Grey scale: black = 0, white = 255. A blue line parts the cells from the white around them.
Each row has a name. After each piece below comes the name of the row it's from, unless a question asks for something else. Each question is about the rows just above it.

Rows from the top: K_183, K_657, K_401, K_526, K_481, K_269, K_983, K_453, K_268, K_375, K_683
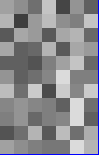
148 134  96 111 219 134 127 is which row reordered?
K_453
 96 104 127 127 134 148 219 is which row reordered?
K_268
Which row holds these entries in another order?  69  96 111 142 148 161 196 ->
K_183
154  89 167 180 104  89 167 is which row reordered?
K_401
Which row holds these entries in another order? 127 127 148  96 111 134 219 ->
K_269
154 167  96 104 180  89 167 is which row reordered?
K_526

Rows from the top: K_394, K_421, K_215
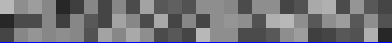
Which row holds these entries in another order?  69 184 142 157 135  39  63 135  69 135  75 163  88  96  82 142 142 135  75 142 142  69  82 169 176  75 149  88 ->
K_394
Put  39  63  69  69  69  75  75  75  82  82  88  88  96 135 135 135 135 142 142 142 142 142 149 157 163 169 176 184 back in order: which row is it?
K_394
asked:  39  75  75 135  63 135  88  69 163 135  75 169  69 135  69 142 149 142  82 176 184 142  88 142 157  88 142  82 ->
K_421
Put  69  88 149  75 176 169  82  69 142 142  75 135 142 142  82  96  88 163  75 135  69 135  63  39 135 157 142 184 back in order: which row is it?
K_394

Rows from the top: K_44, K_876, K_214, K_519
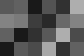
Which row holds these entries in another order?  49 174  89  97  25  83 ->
K_44
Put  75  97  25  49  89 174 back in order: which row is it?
K_214
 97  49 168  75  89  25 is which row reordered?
K_519
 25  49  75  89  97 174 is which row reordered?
K_214
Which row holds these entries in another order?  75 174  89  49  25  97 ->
K_214
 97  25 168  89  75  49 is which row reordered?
K_519

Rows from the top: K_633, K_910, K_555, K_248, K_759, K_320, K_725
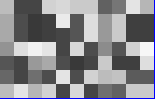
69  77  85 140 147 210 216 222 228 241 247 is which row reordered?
K_248
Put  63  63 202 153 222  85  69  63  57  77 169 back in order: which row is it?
K_555
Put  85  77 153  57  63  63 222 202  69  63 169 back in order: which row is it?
K_555
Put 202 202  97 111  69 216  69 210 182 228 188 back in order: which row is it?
K_725
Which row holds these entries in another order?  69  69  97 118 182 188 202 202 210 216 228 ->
K_633
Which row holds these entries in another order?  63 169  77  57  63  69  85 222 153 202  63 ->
K_555
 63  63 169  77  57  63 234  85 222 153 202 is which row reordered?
K_910

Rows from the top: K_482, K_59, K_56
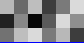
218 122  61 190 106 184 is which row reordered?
K_482
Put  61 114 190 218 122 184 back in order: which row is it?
K_56
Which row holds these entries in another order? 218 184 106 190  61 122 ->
K_482

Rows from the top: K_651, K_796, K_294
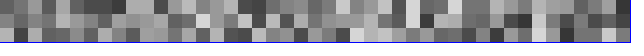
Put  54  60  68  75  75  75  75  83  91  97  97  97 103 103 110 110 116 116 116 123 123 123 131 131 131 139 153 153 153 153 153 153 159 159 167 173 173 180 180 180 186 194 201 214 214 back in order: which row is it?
K_651
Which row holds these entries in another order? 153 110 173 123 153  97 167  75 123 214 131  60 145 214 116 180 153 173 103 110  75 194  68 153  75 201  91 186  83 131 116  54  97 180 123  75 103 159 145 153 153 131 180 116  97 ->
K_796
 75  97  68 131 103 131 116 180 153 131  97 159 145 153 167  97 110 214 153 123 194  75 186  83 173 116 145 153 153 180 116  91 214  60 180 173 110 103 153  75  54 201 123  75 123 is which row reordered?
K_796
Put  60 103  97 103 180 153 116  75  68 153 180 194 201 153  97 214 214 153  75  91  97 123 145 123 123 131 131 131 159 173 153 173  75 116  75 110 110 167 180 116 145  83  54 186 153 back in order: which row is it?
K_796
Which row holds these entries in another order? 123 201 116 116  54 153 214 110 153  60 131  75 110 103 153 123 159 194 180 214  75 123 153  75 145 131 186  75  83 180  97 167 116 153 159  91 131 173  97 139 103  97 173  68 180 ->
K_294
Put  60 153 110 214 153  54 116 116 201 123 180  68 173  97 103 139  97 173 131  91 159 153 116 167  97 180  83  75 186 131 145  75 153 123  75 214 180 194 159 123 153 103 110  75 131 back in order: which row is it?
K_294
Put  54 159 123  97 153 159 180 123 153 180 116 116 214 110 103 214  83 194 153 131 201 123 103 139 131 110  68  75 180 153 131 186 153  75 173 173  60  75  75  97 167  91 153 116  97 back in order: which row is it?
K_651

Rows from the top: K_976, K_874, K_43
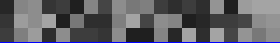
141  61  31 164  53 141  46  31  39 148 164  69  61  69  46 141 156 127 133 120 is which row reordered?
K_874
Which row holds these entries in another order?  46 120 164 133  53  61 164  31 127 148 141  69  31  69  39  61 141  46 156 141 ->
K_874
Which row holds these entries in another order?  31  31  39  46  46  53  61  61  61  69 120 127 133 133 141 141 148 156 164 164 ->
K_976
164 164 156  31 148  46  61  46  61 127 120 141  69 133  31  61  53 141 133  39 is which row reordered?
K_976
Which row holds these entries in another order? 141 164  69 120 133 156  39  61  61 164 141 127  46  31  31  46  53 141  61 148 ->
K_43
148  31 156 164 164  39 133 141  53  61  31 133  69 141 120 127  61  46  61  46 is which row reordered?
K_976
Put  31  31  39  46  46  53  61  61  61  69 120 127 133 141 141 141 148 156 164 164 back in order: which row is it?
K_43

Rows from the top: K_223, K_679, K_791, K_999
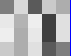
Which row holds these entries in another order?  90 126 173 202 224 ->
K_999
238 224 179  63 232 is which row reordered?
K_679
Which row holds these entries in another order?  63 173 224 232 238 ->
K_791
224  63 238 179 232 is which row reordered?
K_679
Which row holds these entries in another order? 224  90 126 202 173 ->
K_999

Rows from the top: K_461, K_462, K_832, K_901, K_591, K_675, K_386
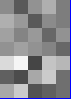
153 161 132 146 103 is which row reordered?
K_832
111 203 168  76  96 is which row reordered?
K_675
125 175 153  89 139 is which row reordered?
K_462
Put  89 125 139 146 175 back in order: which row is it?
K_461
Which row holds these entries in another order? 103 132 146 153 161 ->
K_832
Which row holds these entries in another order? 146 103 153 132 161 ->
K_832
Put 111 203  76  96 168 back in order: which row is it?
K_675

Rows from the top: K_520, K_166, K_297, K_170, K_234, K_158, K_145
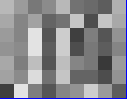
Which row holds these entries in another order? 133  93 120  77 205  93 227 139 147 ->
K_170
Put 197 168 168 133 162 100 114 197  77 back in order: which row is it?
K_166
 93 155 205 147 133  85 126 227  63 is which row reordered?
K_145
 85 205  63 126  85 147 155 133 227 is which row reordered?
K_297

